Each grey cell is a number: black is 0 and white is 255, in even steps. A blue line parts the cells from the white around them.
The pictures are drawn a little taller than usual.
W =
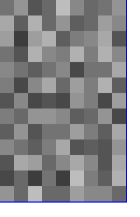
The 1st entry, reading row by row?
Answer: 115
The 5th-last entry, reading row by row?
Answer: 105
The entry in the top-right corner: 148
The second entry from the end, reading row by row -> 136
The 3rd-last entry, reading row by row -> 136
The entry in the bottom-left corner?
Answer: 148
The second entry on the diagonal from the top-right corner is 158
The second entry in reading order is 148
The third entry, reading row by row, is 84
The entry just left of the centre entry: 84
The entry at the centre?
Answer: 72
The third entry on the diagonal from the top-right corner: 136
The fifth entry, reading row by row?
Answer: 189
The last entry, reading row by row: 105
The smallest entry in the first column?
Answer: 72
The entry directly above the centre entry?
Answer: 105
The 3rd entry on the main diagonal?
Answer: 158

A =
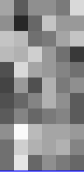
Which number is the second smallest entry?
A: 57
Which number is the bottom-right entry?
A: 103
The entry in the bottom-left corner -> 112
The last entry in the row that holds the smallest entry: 153
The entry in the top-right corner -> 217
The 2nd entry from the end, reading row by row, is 122
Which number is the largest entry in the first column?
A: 196
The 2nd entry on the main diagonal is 39
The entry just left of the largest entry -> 143
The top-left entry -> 165
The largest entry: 250
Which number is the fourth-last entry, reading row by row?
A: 103
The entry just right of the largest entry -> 186
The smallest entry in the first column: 68
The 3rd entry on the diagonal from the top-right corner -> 122
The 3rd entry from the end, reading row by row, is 143
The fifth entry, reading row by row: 122
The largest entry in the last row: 229
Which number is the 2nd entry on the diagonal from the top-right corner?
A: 153
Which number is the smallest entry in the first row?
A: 91

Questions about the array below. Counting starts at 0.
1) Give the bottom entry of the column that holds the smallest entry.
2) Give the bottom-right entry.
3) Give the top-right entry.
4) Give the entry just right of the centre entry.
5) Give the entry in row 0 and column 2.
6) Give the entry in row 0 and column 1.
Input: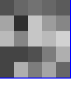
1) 175
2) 103
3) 91
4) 186
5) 114
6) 103

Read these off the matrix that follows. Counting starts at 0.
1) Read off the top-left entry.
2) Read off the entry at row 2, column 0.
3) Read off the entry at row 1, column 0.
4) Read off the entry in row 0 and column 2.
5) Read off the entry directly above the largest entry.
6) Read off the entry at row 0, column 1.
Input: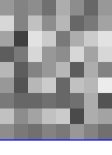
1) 152
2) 163
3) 215
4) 141
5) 131
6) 131

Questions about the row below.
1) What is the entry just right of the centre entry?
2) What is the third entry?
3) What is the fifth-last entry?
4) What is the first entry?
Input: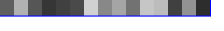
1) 165
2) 86
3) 198
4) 95

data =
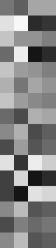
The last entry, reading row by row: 95
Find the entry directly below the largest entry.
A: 147
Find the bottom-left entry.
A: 137
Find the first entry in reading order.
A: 118
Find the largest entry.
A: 247
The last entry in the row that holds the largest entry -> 53
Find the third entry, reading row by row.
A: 166
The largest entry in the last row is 187
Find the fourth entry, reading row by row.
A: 166
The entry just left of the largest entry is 225
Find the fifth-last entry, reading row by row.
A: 118
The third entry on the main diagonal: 147
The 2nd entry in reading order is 95
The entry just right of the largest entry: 43

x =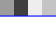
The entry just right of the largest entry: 196
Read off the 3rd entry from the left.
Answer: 238
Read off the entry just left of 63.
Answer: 156
